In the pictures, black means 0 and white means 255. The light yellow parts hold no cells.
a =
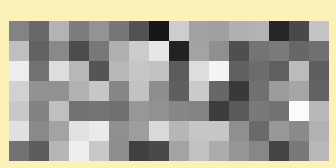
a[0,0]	131
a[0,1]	104
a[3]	[209, 146, 145, 177, 198, 134, 194, 142, 95, 202, 103, 57, 112, 155, 166, 99]
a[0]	[131, 104, 179, 125, 147, 118, 82, 22, 205, 161, 160, 176, 179, 38, 73, 196]
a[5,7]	217
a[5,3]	225
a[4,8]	134
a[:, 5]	[118, 175, 183, 134, 112, 143, 142]
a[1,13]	123
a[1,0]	191
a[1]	[191, 98, 137, 77, 120, 175, 203, 230, 34, 163, 143, 79, 116, 123, 103, 112]
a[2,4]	85
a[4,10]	61
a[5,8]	182
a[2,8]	92
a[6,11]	149
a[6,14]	121
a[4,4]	116
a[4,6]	151
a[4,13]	115
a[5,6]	157
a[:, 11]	[176, 79, 97, 57, 91, 143, 149]
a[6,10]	172
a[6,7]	73

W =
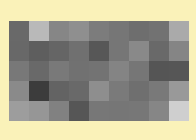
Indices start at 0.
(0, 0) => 105
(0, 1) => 185
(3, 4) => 142
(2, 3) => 113
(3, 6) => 111
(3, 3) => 105
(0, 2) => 134
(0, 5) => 118
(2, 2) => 121
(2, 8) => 86
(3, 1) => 60
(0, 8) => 170
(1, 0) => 104
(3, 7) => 121

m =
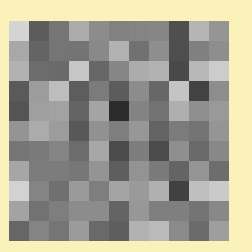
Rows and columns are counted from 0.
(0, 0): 212
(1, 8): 78
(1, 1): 100
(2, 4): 103
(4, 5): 44
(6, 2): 133
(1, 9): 128
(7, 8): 100
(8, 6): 154
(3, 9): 66
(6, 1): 122
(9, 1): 114
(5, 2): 156
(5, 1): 171
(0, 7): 134
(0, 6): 132
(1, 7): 142
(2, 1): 108
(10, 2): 117
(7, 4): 148
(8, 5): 164
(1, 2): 117
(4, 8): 175
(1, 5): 177
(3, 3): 93
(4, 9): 143
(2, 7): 178
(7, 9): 149
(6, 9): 105
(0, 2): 117
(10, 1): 132
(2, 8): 73
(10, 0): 102
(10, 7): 186
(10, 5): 94
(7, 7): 122

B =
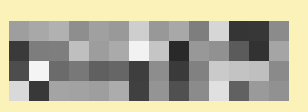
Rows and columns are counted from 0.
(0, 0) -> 158
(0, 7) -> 152
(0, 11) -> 53
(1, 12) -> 50
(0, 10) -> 214
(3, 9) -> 139
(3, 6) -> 64
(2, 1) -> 244
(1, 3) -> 191
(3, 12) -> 154
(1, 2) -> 126
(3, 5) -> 172
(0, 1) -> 168
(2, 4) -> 96
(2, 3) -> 120

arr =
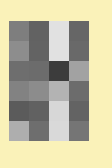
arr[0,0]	126
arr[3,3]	108
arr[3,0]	130
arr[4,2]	215
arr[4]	[91, 97, 215, 99]
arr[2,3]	162
